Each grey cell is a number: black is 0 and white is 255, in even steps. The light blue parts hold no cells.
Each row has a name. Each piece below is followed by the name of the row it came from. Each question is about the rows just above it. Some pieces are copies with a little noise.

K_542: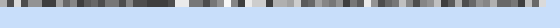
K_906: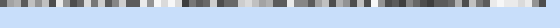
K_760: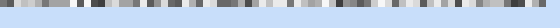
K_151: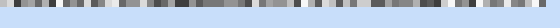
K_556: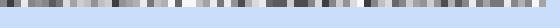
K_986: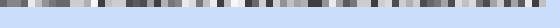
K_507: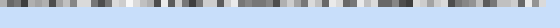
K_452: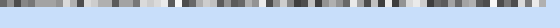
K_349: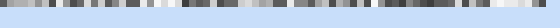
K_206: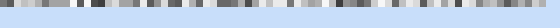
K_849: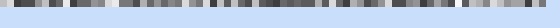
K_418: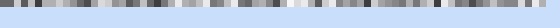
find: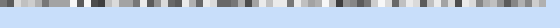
K_206
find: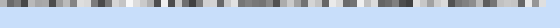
K_507

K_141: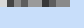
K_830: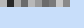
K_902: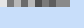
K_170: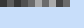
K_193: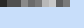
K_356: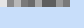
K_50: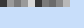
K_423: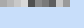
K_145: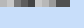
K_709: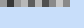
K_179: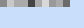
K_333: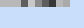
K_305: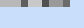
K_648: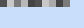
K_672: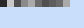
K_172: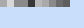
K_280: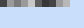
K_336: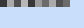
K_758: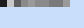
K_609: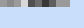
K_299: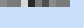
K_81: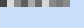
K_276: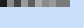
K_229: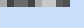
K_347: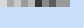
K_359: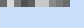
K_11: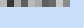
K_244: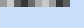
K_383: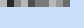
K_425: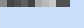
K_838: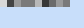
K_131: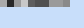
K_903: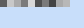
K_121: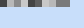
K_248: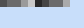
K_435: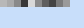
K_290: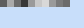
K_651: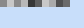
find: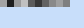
K_131
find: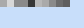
K_172

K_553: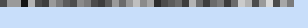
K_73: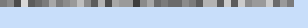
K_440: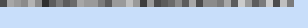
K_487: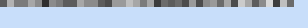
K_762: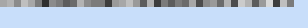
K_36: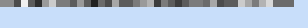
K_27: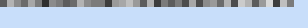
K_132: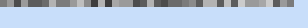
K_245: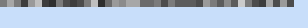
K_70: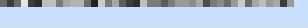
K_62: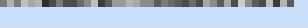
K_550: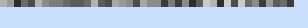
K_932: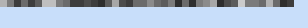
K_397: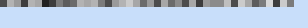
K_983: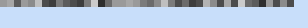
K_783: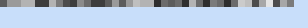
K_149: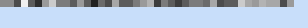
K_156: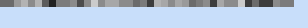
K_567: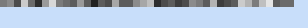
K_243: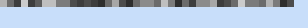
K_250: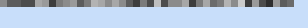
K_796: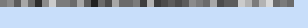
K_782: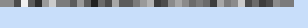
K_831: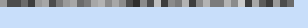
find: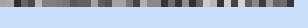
K_550
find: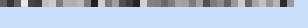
K_70
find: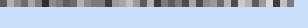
K_27
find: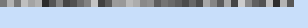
K_62
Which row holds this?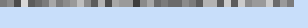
K_73

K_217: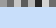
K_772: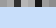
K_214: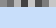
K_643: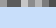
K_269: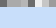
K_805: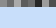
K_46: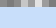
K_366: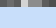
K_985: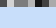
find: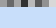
K_214
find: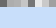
K_269

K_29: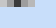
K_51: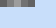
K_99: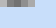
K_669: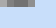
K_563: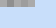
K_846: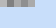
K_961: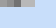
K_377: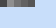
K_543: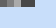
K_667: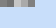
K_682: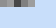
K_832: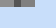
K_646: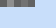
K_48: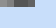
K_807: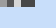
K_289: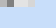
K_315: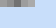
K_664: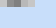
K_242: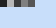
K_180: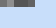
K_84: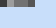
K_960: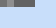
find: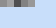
K_682
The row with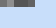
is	K_180
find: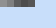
K_48
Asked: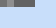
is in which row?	K_960
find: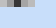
K_29
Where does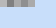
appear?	K_846
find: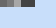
K_543

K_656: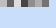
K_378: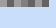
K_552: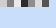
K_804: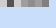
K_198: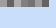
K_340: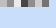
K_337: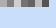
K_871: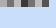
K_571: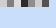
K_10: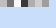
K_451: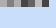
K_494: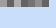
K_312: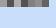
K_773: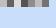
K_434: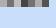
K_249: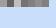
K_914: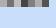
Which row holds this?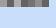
K_494
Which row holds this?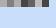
K_451

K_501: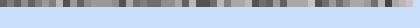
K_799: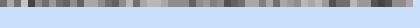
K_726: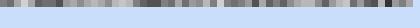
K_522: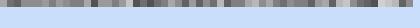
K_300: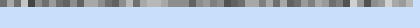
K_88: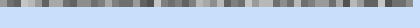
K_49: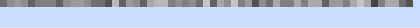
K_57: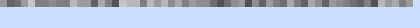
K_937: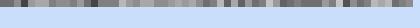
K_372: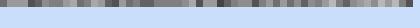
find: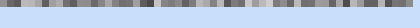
K_88
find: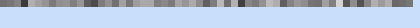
K_937
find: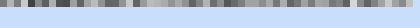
K_300
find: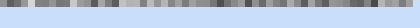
K_57
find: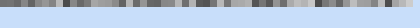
K_501

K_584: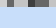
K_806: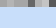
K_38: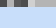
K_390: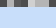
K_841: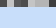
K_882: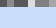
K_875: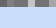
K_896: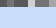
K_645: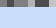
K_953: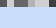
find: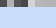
K_38
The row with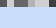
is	K_953
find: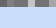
K_875
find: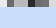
K_584
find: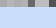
K_806

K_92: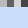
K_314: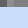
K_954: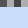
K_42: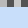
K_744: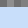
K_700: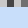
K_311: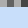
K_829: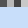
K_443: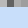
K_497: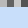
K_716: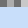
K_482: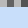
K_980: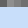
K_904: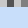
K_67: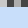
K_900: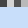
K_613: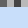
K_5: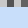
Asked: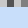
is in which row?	K_904
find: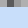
K_443
